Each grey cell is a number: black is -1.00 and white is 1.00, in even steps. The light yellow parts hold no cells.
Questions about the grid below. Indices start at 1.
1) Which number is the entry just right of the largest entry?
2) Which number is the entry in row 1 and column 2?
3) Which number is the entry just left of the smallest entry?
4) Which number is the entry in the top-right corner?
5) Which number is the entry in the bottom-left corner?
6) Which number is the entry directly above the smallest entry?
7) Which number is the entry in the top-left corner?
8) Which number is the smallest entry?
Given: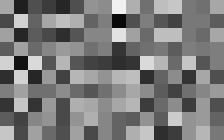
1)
0.37
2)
-0.76
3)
-0.01
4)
0.31
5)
0.55
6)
0.89
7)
0.31
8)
-0.92

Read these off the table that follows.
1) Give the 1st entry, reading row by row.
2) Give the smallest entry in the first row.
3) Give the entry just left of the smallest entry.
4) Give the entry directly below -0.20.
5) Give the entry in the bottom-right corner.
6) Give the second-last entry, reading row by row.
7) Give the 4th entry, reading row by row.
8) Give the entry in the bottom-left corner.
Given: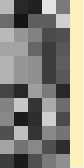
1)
0.45
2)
-0.74
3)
-0.15
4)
0.12
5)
0.12
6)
-0.04
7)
0.78
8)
-0.53

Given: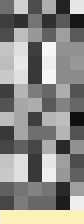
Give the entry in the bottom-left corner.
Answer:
-0.45
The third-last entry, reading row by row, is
-0.19
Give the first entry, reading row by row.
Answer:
-0.13
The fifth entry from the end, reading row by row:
-0.03
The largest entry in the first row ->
0.81
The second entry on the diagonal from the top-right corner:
-0.30
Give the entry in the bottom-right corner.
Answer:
0.87
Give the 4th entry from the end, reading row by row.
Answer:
-0.19
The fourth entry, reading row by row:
0.36
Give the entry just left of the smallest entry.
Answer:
0.48
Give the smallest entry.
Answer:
-0.88
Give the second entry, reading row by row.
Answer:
0.63
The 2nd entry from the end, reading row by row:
-0.78
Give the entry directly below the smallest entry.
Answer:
-0.35

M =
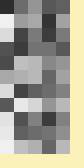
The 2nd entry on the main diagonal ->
0.22
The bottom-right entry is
0.44
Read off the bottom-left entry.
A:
0.88
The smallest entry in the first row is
-0.65
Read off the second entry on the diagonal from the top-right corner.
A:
-0.59
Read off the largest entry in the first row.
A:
0.17
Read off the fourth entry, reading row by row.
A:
-0.31
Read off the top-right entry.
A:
-0.25
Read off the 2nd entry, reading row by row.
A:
-0.15
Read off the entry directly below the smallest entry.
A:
0.88
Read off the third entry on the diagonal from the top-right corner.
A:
-0.04
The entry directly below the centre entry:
-0.25
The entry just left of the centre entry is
0.38
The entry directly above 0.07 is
-0.10

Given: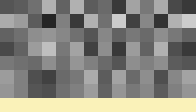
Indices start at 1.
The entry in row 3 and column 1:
-0.23
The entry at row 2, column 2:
0.22
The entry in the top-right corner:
-0.55
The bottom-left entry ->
0.17
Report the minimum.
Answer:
-0.71
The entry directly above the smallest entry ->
0.39
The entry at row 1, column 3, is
-0.12
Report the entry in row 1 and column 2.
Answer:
-0.28
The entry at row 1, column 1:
-0.33
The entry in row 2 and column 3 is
-0.28
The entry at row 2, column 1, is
0.34
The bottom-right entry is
0.17
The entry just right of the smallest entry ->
0.00
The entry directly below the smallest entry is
0.17
